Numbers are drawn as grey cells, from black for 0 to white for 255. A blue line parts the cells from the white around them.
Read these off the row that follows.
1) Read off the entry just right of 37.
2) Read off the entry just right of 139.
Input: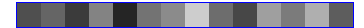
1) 115
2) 205

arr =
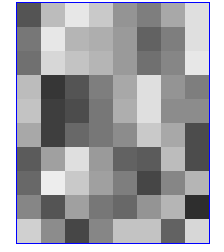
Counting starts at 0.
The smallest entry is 46
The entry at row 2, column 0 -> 112
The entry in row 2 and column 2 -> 195
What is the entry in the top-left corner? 84
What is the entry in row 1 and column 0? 119
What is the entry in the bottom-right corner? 215
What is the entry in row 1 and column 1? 231
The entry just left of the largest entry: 104
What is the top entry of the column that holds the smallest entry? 223
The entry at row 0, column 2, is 231
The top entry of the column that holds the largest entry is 188
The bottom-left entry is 208
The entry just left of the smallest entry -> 181
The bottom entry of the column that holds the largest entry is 140
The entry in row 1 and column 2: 181
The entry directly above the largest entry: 160
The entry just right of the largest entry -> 201

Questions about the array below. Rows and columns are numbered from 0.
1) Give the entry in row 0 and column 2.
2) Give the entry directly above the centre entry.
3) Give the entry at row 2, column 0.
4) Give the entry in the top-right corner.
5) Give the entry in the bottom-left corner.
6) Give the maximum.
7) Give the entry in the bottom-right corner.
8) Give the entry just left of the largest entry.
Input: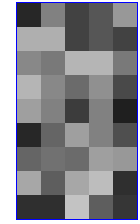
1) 66
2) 107
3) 136
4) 152
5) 47
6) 195
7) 54
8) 47

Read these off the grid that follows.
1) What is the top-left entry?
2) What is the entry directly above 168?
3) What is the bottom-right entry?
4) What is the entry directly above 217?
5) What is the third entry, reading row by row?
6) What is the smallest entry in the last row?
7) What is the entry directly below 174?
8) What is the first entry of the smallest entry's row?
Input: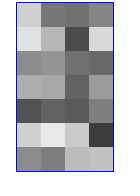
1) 209
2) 148
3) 194
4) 134
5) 113
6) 126
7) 82
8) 209

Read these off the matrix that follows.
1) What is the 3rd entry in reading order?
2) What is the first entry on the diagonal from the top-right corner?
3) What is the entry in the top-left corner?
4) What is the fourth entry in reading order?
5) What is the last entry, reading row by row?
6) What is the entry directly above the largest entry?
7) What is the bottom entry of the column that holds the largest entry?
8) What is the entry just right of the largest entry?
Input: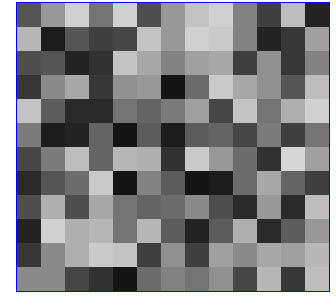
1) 208
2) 35
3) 85
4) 116
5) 189
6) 63
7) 55
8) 160

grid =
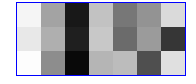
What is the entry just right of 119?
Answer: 147
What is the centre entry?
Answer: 200
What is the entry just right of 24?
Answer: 194
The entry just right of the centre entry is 107
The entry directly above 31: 24
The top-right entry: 218

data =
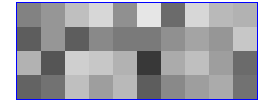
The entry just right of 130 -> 150
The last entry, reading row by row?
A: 114
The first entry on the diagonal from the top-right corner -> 178
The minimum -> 56
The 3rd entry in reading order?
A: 191
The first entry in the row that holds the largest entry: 130
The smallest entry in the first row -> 107
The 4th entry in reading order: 215
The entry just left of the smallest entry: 178
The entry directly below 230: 122
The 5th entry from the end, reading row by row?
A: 93
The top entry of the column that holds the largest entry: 230
